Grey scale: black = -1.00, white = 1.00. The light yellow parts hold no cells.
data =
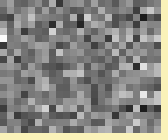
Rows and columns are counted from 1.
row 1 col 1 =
0.03
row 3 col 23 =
-0.46
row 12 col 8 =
-0.18
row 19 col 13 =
0.28
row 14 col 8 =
0.06
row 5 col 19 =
0.36
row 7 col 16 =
0.19
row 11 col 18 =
-0.09
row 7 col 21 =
-0.08
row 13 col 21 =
-0.15
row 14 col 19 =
0.41
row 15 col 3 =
-0.18
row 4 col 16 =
-0.13
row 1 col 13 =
-0.15
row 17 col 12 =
0.46
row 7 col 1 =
-0.57
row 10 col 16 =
-0.31
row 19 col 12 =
-0.28
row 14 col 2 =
0.20
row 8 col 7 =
0.21
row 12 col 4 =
-0.13
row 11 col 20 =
0.13
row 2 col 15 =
0.35
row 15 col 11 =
0.16
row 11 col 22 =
0.26
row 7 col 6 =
0.28
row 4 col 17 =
-0.38
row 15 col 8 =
0.04
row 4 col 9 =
0.36
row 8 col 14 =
-0.09
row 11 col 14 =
-0.10
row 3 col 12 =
-0.52
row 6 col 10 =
0.14
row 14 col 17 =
0.25
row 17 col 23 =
-0.16
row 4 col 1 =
0.21
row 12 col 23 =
-0.19
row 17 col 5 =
-0.27
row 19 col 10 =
-0.35

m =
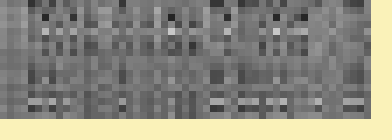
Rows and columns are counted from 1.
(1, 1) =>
0.04
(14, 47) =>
-0.05
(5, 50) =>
-0.07
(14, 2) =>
-0.14
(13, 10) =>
-0.01
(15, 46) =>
0.38
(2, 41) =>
-0.09
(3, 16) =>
0.08
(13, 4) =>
-0.11
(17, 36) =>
0.06
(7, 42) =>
-0.31
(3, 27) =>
-0.02
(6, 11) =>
-0.35
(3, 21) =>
-0.07
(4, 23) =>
0.22
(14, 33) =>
-0.16
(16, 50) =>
-0.37
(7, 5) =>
-0.04
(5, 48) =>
0.18
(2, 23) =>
0.31
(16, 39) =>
-0.33
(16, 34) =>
-0.01
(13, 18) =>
-0.11
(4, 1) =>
0.15
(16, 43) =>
-0.07
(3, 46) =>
0.10
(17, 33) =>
0.11
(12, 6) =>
-0.24
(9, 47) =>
-0.09
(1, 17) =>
0.01
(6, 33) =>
-0.32
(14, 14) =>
-0.21
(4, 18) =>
-0.14
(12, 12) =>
-0.01
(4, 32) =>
-0.05
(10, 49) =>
-0.06
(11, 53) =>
-0.11
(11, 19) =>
-0.18
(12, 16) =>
0.00
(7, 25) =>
-0.07

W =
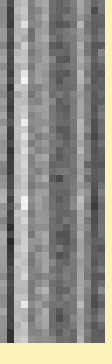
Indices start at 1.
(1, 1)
0.12
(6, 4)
0.34
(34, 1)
0.33
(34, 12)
0.36
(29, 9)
-0.29
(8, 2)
-0.39
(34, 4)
0.59
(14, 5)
-0.08
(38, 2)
-0.49
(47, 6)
0.17
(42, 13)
0.00
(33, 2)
-0.63
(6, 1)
0.19
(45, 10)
-0.11
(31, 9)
-0.20
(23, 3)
0.51
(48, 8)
-0.10
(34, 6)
0.22
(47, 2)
-0.45
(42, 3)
0.42
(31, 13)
0.09
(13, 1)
0.15
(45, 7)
0.36
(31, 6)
0.18
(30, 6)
0.24
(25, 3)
0.48
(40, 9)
-0.12
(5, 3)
0.39
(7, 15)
-0.29
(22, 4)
0.72
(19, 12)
0.39
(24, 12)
0.30
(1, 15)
-0.07
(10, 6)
0.24
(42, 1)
0.20
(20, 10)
-0.29
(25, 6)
0.01
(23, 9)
-0.28
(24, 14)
-0.31
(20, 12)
0.36

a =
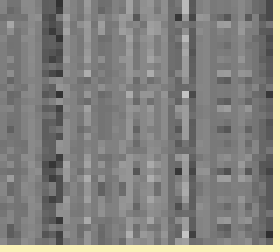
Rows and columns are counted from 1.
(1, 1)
0.04
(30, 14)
-0.02
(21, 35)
0.07
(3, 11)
0.00
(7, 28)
-0.28
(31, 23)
0.09
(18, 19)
0.18
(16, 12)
0.02
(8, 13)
0.19
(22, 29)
0.05
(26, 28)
-0.26
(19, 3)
-0.09
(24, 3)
-0.09
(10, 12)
-0.06
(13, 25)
-0.06
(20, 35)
0.07
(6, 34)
0.00
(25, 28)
-0.45
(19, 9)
-0.08
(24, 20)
-0.06
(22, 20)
-0.06
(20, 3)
-0.09
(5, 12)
-0.03
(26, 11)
-0.03
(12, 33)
-0.28
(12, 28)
-0.20
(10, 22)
0.06
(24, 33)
-0.01
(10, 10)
0.06
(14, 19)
0.34
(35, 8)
-0.05
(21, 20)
-0.16
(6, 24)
0.11
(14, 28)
-0.42
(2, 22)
0.14
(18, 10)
0.12
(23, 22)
0.14
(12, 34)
-0.01
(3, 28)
-0.44

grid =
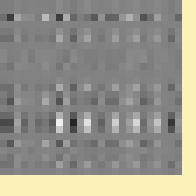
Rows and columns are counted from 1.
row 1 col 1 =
-0.01
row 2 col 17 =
0.06
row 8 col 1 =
0.05
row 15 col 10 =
0.24
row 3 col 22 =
-0.13
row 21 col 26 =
-0.10
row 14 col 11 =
-0.04
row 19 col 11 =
-0.44
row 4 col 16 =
0.01
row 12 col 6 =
0.01
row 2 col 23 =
0.06
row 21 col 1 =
-0.07
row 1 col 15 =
0.00
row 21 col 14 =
-0.16
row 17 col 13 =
0.34
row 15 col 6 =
-0.01
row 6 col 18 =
0.01
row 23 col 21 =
-0.05
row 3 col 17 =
-0.22
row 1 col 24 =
0.02
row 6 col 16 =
0.03
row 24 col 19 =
0.08
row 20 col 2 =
0.01
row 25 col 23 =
0.04
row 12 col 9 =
0.07
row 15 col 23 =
0.17
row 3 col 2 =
-0.51
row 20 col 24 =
0.02
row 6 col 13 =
0.27
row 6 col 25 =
-0.18
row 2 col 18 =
0.02
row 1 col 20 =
0.07
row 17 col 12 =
0.09
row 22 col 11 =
0.06
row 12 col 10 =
0.02
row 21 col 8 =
0.05
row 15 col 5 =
0.06
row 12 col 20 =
0.06
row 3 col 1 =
-0.13
